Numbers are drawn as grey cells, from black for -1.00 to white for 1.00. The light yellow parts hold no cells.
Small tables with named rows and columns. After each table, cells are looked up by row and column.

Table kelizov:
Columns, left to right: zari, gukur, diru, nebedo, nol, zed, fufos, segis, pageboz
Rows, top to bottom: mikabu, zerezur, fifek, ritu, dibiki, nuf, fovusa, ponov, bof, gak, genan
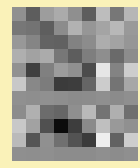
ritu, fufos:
0.11
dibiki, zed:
-0.40
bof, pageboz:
0.13
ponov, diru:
-0.15
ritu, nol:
-0.27
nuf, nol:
-0.52
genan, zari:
0.12
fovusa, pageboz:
0.12
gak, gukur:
-0.33
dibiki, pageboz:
0.61
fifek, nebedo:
-0.24
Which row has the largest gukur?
ponov

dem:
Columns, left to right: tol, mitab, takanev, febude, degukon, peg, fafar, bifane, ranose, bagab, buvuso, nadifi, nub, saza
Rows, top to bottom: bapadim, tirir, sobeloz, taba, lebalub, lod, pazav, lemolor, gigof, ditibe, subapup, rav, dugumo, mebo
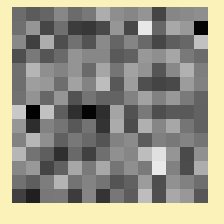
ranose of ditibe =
0.09
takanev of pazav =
-0.19
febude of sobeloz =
-0.39
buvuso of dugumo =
-0.39
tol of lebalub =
-0.13
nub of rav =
-0.40
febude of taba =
-0.17
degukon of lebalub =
0.16
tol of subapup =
0.43
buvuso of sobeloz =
-0.45
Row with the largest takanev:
lemolor

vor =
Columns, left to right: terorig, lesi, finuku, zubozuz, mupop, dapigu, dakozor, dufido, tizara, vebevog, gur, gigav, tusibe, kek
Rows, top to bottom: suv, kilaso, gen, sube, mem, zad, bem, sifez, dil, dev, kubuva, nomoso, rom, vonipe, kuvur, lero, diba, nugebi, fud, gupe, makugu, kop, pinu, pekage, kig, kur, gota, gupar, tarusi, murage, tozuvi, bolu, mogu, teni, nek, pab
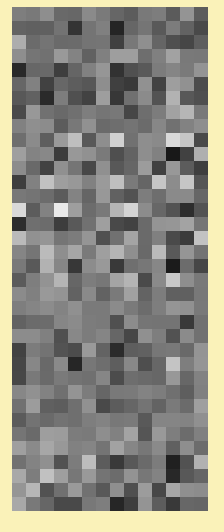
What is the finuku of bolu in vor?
0.31
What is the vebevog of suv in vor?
-0.05
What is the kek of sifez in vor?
-0.05
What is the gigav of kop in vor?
0.17
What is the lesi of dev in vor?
0.09
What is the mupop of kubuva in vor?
0.19
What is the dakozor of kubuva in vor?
-0.04
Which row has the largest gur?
rom

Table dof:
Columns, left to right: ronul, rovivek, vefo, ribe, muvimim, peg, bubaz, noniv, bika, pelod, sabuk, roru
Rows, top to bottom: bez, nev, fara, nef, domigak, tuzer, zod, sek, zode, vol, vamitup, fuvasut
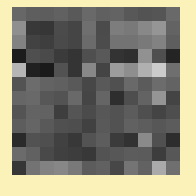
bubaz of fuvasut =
-0.24
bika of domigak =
0.11
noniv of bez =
-0.22
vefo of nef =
-0.42
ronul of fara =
0.02
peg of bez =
-0.18
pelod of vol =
0.08
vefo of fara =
-0.51
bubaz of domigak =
-0.47
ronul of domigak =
0.42
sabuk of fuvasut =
0.33
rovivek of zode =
-0.21
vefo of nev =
-0.58
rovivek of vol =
-0.36
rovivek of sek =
-0.22
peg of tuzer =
-0.44
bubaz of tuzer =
-0.30
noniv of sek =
-0.36
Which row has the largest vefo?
fuvasut

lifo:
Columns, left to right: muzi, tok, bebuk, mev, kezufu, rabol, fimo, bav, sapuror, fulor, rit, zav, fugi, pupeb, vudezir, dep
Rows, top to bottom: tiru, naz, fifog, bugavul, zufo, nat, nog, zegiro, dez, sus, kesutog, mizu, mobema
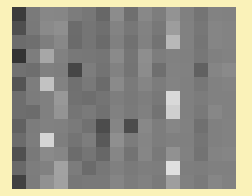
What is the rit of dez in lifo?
-0.02
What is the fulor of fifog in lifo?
0.01
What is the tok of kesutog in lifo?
-0.05
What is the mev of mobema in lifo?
0.26
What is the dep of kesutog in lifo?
0.04
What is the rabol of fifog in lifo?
-0.08
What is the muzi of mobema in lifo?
-0.49

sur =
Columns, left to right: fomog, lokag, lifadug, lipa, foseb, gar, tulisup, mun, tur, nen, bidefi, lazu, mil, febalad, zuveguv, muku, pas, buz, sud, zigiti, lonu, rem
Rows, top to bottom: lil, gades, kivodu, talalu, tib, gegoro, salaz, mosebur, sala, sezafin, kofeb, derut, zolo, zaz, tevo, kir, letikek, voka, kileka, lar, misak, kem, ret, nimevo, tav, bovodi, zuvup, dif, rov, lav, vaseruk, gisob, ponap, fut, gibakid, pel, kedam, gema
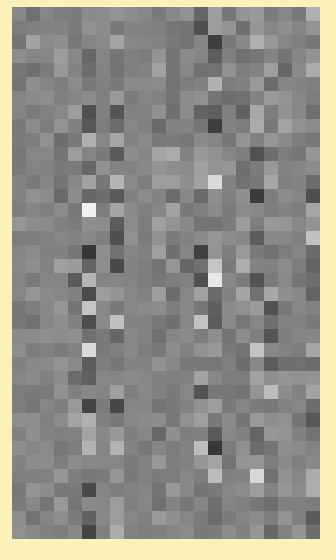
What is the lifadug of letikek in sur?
0.02
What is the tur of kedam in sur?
0.06
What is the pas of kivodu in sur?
0.07
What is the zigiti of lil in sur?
0.05
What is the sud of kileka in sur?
0.01
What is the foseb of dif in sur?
0.00
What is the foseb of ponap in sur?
0.10
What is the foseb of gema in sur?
0.07
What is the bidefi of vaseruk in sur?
-0.18
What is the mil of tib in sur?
0.06
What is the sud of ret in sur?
-0.12
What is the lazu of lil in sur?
0.07
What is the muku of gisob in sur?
-0.03
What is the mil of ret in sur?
0.05
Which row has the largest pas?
kileka

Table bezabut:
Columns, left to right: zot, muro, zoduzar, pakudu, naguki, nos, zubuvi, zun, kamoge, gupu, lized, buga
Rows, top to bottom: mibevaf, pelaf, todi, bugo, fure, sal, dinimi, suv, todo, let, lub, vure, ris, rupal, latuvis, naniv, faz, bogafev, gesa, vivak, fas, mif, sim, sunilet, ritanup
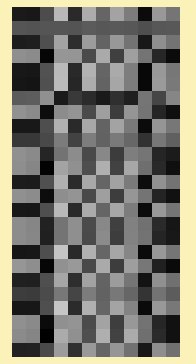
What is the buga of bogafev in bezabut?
-0.08
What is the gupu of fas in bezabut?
-0.59
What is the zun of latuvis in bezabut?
0.30
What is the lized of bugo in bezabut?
-0.70
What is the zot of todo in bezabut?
-0.81
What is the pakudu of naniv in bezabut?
-0.09
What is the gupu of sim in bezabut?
-0.10
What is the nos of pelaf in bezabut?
-0.29
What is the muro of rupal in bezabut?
0.10
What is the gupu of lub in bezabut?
-0.08
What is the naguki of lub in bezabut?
0.10
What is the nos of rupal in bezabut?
-0.43
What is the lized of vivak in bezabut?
0.13
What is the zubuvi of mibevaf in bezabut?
-0.21

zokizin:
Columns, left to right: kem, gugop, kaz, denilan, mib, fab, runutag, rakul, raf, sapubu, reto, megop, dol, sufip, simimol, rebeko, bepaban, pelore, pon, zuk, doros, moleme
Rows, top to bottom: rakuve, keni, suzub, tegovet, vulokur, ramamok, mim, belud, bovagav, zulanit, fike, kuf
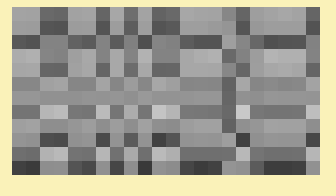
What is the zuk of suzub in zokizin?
-0.34
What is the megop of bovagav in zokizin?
0.10
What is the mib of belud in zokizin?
-0.07
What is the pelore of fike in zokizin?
-0.09
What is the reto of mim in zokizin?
0.15
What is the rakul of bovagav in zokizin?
0.23
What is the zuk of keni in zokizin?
0.23
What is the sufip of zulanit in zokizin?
0.17
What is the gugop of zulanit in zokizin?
0.14

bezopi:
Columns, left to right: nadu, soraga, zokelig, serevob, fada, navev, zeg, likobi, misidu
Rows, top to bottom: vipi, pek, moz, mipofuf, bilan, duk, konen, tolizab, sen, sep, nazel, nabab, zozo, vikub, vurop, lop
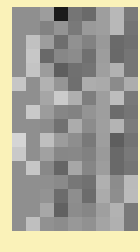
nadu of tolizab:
0.12
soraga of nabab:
0.55
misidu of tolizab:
-0.08
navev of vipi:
-0.17
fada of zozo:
-0.07
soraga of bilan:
0.54
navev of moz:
0.02
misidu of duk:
0.36

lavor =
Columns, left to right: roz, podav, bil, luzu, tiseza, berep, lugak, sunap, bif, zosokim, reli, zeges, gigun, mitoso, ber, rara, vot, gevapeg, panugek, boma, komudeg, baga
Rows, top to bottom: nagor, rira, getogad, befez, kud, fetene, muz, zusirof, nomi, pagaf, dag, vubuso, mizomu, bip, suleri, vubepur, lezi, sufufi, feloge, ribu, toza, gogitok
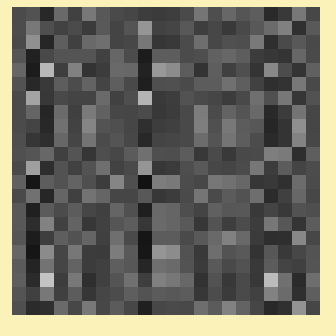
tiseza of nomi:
-0.48
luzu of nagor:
-0.18
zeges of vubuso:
-0.54
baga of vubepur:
-0.28
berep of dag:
-0.58
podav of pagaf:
-0.58
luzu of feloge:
-0.46
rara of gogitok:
0.02
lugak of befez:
-0.49
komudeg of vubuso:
-0.47
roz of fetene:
-0.36
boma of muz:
-0.07

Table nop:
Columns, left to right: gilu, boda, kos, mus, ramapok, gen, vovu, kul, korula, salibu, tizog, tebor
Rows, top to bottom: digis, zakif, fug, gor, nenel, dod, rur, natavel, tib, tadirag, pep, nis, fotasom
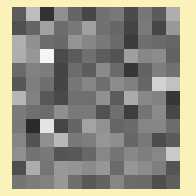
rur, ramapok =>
-0.12
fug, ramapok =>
0.16
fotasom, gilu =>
-0.08
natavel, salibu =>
-0.09
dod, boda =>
-0.01
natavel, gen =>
-0.05
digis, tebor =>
0.36
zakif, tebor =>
0.19

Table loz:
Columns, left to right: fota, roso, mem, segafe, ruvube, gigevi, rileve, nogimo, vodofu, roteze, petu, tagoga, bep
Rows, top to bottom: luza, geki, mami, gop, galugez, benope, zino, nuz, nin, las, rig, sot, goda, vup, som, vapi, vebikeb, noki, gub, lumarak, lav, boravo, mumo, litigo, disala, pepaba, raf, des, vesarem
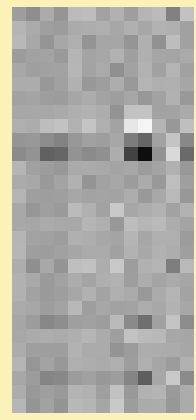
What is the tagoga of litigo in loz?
0.31
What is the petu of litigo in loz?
0.44
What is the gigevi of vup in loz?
0.28
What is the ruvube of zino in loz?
0.30
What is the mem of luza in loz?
0.34
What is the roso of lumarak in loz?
0.32
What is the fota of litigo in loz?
0.32
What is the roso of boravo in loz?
0.31
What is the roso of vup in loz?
0.25
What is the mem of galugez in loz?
0.26
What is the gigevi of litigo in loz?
0.42
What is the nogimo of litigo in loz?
0.25
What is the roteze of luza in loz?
0.41
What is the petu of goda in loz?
0.20
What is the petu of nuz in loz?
0.27
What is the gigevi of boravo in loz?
0.24

